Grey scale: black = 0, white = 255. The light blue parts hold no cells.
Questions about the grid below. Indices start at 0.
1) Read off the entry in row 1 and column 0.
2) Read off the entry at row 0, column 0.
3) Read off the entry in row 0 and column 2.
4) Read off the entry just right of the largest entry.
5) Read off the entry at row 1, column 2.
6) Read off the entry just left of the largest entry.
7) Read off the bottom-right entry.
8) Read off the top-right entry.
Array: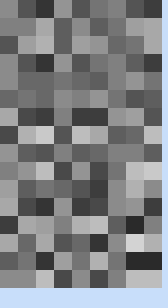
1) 128
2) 139
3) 52
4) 177
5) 168
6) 139
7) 189
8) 61

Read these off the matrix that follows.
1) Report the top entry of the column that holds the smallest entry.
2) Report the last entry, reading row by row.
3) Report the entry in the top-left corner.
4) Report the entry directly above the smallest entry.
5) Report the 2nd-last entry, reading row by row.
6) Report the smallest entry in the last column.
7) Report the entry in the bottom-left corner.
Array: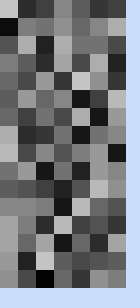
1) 64
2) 125
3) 196
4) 196
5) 144
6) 22
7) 144

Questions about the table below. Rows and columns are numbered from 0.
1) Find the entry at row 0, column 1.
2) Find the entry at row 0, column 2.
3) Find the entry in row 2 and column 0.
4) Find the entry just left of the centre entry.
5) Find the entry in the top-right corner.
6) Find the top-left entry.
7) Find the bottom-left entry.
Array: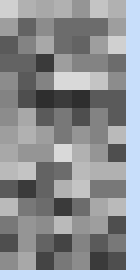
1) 177
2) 168
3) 90
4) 158
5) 177
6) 208
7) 140

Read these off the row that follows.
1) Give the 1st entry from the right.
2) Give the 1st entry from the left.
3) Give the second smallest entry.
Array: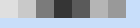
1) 153
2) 223
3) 90

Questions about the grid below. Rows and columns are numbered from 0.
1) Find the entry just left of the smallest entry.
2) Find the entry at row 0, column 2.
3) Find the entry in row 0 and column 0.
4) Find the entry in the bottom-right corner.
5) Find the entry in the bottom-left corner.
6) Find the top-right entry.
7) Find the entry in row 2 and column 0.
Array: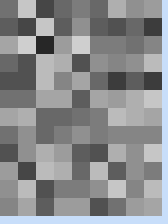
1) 207
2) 70
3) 113
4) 165
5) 133
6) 156
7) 165

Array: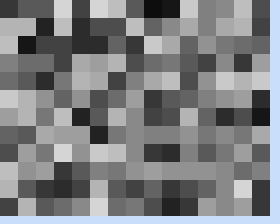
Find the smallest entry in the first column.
55
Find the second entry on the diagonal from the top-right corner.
180
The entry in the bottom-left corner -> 66
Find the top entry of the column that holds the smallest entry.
13
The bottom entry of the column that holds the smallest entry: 77
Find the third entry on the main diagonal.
66
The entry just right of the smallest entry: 22
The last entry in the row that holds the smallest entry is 77
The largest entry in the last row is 213
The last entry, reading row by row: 55
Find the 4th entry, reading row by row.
213
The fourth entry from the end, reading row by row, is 158
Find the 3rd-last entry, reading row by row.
137
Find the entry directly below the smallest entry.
99
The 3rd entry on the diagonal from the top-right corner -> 119
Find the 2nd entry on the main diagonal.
180
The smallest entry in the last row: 34
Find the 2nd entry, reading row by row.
89
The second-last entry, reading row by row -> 158
